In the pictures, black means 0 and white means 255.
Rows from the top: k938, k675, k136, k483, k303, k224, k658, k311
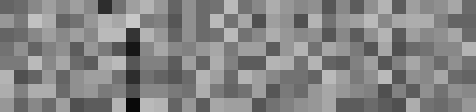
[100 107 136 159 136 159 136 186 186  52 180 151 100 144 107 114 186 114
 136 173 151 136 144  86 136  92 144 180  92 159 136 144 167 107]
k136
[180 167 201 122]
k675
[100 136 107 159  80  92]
k311
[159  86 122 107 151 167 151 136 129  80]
k658
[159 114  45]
k224

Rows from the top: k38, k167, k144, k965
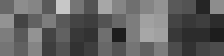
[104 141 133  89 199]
k38
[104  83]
k965
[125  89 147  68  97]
k144
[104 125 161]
k167

